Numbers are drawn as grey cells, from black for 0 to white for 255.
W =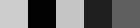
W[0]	204
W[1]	2
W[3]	30

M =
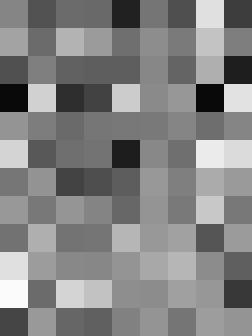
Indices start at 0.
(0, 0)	133
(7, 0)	152
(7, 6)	121
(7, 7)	200
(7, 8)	120
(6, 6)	127
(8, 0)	114
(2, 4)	94
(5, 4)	29
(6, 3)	78
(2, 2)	97
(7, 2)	149
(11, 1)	153
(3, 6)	151
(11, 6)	117
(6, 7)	171
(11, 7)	157
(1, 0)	163
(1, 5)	141
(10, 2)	212
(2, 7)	175
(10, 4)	142
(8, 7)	85
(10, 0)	251
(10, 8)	56
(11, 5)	148
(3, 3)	66
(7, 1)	120

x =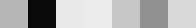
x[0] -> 182
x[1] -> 9
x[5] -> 145
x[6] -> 216

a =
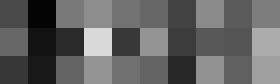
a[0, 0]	74
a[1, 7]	88
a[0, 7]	138
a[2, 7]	146
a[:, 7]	[138, 88, 146]
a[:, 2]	[121, 42, 99]
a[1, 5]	148
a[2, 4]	113
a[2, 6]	39
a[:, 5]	[103, 148, 99]

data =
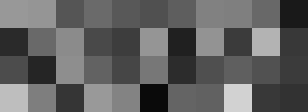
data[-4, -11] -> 152
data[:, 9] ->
[104, 179, 81, 56]
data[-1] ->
[190, 126, 53, 153, 131, 10, 100, 97, 210, 56, 50]
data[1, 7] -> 147
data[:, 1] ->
[149, 105, 37, 126]
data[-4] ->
[152, 149, 85, 106, 88, 80, 94, 129, 127, 104, 25]
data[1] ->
[42, 105, 139, 73, 61, 149, 32, 147, 59, 179, 56]
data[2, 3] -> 98

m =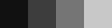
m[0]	17
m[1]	61
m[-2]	117
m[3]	200

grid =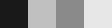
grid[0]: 25
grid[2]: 138

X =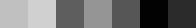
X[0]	192
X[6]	43
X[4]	86
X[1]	208

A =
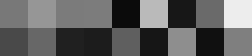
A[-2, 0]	120
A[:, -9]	[120, 73]
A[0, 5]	186
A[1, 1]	103
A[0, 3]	124
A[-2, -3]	23

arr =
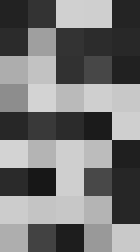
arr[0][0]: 34
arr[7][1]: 196
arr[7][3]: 180
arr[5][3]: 188
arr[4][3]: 27
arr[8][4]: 201
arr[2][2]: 49
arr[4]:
[39, 57, 43, 27, 207]
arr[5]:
[211, 180, 207, 188, 31]
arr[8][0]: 174
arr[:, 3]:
[207, 44, 71, 207, 27, 188, 72, 180, 153]
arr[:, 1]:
[51, 159, 194, 211, 57, 180, 23, 196, 66]
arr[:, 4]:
[36, 40, 33, 200, 207, 31, 38, 38, 201]

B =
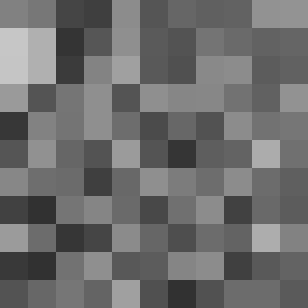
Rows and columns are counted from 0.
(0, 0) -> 129
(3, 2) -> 117
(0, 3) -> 63
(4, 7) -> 82
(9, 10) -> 99
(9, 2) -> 114
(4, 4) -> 109
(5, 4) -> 155
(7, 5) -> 72
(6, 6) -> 124
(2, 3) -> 131
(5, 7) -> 94
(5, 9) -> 172
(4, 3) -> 143
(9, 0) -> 57
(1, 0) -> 198
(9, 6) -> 133
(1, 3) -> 86
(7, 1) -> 49
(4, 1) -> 130
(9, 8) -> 64
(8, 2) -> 54
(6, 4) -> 104
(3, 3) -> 143
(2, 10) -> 97
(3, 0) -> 154
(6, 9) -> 108
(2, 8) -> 140
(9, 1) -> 49
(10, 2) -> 118
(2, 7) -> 137
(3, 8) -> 114
